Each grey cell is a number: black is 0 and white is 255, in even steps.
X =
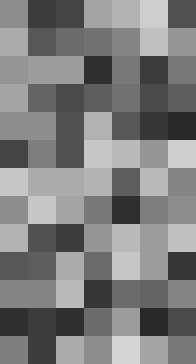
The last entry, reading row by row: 120
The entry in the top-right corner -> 81
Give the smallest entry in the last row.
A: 60
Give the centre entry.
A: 179
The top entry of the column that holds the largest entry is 179
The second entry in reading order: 60
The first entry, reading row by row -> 141
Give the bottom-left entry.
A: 126
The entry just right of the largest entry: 164
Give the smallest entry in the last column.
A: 41
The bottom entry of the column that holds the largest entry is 214
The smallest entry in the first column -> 47
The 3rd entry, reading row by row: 68
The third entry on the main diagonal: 156
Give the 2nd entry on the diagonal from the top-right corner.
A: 192
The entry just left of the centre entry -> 171
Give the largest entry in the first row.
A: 206
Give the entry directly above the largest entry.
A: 156

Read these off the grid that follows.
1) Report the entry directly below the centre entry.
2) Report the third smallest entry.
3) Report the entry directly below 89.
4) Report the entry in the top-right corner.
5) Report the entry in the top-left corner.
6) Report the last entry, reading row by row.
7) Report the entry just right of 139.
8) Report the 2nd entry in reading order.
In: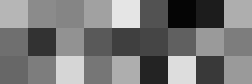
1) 174
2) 35
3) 118
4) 174
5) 182
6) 154
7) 133
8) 139

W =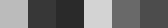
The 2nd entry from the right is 105
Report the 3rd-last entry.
211
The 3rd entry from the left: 42

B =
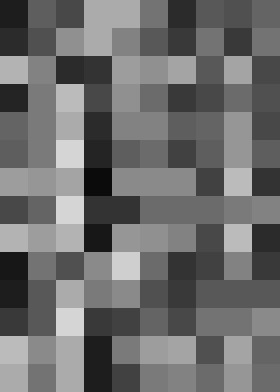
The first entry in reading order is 29
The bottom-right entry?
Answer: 107
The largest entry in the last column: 138
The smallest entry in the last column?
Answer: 43
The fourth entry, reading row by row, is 171
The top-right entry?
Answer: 100
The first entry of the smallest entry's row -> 157
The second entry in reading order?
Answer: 94
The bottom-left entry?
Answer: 171
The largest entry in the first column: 187
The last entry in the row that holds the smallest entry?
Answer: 51
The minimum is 11
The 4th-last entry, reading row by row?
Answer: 130
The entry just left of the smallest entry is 164
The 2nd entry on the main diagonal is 80
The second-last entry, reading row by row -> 150
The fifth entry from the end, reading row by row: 122
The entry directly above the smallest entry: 36
